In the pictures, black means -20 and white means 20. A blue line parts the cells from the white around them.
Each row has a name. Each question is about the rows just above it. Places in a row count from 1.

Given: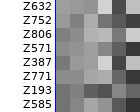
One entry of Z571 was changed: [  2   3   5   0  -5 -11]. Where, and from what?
4, [1]
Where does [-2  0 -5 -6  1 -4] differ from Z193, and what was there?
4, [-7]
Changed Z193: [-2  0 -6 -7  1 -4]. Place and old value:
3, [-5]
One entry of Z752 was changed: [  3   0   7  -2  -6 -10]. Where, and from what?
1, [4]
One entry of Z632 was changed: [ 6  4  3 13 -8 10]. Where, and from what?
1, [5]
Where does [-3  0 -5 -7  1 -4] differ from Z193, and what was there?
1, [-2]
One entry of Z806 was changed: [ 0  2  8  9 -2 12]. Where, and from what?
5, [-1]

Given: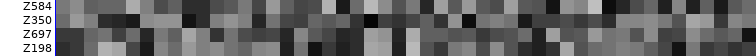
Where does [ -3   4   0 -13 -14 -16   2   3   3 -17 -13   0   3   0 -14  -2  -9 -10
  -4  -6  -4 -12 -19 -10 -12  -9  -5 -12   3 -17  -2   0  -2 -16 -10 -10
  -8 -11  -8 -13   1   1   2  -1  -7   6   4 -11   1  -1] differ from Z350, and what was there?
30, [-18]
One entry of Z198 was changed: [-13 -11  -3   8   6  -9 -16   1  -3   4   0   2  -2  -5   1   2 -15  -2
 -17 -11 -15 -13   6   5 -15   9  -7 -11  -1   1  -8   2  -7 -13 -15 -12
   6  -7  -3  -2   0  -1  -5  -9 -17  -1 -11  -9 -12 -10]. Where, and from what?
14, [-4]
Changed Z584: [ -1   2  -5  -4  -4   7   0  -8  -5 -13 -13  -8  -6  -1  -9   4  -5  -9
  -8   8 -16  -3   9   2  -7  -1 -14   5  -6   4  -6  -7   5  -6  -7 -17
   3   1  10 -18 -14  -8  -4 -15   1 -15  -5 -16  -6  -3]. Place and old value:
32, [-8]
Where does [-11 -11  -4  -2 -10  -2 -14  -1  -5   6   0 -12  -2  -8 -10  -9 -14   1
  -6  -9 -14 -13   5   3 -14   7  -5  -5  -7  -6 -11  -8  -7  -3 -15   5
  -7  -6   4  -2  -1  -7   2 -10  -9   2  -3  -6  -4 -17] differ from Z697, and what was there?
6, [-3]

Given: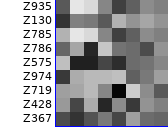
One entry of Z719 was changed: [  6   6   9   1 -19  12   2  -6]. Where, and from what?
1, [5]
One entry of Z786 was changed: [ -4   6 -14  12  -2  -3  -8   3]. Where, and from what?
4, [11]
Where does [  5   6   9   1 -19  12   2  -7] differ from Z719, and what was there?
8, [-6]

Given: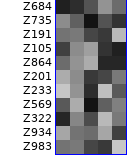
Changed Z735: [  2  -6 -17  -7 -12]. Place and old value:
2, [-5]
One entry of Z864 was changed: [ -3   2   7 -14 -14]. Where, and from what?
2, [3]
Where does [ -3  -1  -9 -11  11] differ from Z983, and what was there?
1, [-2]
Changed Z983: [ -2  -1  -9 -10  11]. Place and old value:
4, [-11]
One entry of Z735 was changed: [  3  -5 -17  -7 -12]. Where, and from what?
1, [2]
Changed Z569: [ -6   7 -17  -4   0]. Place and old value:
4, [-5]

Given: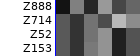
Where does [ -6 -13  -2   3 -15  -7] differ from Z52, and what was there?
2, [-12]
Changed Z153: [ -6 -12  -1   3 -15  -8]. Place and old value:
6, [-7]
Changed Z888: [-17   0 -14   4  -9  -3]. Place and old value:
6, [-4]
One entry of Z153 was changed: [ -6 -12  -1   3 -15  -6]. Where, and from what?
6, [-7]
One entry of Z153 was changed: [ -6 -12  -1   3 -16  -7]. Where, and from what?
5, [-15]

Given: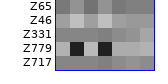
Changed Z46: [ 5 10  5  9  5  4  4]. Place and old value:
4, [10]
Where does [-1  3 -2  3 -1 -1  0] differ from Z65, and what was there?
6, [0]
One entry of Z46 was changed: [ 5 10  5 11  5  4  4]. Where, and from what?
4, [10]
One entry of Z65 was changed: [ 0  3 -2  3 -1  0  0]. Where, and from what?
1, [-1]
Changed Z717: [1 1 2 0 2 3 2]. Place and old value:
3, [1]

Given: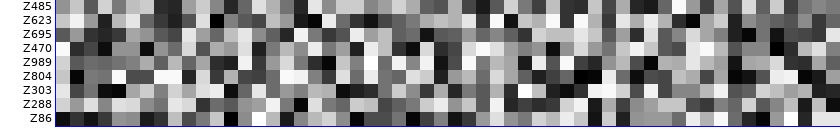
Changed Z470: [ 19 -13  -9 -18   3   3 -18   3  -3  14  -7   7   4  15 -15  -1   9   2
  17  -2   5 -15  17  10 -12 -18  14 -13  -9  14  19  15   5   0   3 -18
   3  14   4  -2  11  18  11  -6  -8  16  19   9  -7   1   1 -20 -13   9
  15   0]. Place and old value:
20, [-1]
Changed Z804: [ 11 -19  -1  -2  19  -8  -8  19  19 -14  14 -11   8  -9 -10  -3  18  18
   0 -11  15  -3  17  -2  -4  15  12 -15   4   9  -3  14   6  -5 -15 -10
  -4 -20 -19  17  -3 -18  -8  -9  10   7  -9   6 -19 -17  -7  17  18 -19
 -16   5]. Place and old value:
17, [19]
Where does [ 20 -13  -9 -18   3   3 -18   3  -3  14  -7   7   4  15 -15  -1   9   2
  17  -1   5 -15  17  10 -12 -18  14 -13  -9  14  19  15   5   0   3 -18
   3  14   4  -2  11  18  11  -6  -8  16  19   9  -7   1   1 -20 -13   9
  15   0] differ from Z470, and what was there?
1, [19]

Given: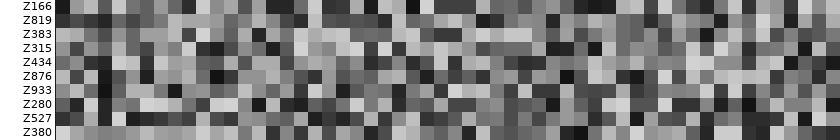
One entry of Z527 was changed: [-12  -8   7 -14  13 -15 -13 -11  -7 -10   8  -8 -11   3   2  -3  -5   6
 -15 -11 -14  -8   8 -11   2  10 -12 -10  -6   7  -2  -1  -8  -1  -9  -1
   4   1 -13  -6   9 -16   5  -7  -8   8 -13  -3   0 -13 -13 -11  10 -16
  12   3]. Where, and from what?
55, [13]
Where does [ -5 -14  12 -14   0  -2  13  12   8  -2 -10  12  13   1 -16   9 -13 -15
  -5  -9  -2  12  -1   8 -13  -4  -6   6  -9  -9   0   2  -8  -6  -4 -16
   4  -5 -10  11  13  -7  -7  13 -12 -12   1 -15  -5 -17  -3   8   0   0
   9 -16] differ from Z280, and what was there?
52, [9]
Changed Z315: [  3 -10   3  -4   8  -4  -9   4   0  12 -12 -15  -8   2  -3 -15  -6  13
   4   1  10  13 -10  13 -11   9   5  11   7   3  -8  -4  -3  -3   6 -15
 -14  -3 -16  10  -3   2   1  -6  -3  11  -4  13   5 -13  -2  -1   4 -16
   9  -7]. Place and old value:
2, [-9]
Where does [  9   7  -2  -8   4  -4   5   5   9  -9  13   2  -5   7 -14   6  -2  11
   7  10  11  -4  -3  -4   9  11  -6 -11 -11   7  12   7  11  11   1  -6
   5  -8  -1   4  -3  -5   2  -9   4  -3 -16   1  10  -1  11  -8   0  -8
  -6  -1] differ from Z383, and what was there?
5, [3]

